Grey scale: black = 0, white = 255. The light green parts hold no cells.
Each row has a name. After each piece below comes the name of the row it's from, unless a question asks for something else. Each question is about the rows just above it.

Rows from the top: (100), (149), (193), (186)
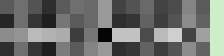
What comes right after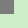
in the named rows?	[90]
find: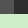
(100)

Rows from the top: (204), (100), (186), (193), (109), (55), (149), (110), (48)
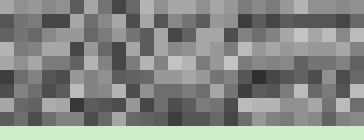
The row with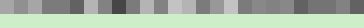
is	(109)
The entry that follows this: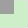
[152]
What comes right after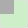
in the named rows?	[166]

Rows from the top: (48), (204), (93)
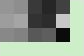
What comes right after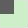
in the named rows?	[11]
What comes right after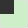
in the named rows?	[44]

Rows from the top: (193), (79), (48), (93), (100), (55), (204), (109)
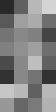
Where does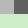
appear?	(204)
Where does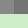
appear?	(55)
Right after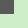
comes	[159]
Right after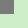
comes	[177]
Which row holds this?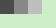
(100)
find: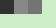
(55)

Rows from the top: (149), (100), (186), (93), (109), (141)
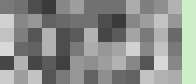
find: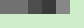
(100)
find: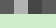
(186)
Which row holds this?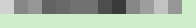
(100)
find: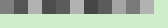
(186)
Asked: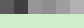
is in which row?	(109)

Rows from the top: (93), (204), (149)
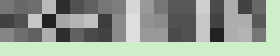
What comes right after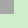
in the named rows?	[180]
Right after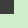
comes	[139]
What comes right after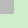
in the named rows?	[45]
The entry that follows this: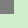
[214]
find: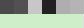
(149)
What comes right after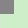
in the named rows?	[110]

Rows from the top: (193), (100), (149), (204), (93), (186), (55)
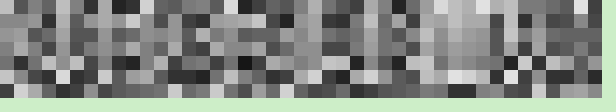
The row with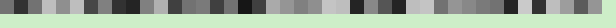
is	(93)
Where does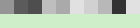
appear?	(186)
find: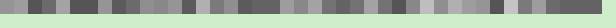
(149)
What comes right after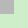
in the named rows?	[50]
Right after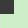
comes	[50]
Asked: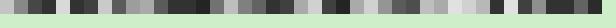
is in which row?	(186)

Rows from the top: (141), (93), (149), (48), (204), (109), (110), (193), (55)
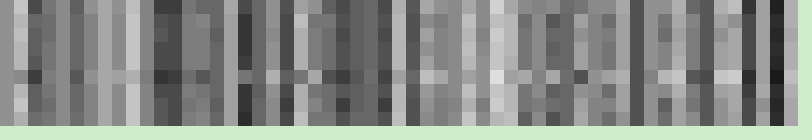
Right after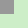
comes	[131]
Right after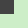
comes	[160]
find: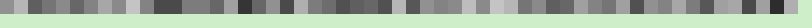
(48)
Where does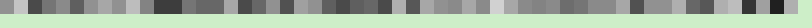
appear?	(141)

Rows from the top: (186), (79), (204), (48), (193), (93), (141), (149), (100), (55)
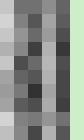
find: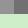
(100)
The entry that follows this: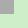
[63]
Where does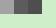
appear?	(149)

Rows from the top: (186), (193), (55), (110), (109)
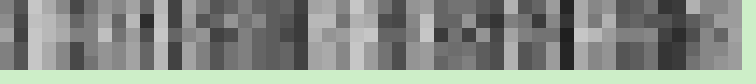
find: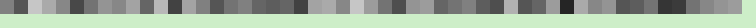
(109)
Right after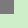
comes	[177]
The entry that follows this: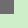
[115]
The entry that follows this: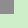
[72]

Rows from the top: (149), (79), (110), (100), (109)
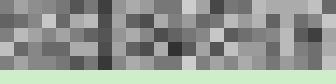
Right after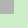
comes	[99]
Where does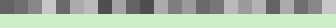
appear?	(79)
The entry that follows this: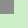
[135]
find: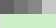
(110)
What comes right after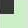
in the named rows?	[135]

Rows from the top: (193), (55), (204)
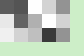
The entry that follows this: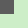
[84]
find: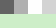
(55)
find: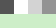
(193)
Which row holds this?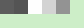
(193)
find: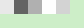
(55)
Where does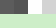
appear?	(193)

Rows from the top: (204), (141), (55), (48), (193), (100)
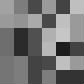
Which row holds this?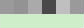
(141)
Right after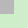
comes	[29]
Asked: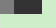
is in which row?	(100)
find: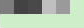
(193)
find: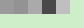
(141)
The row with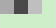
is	(141)

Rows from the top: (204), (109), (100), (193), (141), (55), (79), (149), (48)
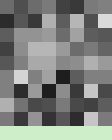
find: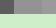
(100)
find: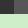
(48)
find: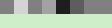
(55)
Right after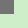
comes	[73]
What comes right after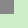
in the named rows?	[141]

